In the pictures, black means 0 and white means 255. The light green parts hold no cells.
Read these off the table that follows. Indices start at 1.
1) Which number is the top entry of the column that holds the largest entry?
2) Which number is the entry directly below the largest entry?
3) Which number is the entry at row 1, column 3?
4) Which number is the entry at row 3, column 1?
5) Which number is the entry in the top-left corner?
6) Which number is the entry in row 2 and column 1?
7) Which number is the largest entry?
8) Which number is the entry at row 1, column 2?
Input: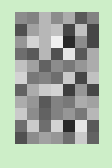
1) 140
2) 80
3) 183
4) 150
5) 140
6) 80
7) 240
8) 130

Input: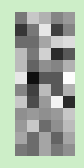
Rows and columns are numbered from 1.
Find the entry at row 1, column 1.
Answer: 120
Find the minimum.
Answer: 15
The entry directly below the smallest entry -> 64
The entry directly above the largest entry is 177
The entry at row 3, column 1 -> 108
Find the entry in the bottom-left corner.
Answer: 120
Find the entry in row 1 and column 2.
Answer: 199
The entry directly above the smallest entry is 99
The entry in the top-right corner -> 153
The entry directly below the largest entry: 177
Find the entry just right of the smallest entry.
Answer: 88
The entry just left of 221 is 209
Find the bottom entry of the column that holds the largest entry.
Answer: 143
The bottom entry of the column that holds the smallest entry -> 108
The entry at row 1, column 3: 177
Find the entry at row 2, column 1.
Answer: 54
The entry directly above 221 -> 132

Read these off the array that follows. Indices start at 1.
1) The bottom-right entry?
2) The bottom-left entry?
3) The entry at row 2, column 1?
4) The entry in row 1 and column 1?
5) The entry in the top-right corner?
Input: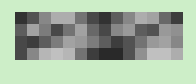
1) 173
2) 72
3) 93
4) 50
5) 61

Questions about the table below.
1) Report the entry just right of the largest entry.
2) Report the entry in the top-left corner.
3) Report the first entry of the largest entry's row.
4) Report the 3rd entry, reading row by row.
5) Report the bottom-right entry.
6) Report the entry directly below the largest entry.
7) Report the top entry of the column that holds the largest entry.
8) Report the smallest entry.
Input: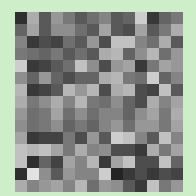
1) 142
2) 47
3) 47
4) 89
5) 151
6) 132
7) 172
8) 36

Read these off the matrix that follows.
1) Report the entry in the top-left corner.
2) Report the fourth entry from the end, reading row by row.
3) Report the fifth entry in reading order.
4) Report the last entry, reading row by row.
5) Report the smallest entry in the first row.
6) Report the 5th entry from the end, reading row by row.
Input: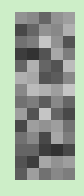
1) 146
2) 158
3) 158
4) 125
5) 101
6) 92

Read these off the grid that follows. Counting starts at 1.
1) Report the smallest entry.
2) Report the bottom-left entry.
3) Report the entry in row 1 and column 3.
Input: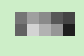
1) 30
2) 98
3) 138

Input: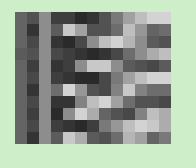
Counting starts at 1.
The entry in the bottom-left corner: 100
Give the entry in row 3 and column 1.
100
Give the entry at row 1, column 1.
100
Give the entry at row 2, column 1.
100
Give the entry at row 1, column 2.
82
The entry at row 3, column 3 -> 141
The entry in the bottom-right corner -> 121
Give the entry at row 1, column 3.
141
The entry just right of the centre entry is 72
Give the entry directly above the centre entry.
200
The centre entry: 42
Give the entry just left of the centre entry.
42
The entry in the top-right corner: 211
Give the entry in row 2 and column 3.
141

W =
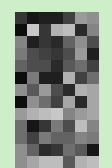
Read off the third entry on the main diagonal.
54
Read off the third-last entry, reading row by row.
89
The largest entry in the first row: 154
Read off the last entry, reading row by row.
189
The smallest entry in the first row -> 22
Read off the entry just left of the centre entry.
154
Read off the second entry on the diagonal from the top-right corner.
42
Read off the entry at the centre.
77
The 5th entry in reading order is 65
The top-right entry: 143
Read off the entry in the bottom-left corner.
143
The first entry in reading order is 54
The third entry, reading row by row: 31
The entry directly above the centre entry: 31
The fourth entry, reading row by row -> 31
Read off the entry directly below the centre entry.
65
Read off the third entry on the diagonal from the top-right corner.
99
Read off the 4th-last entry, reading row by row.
189
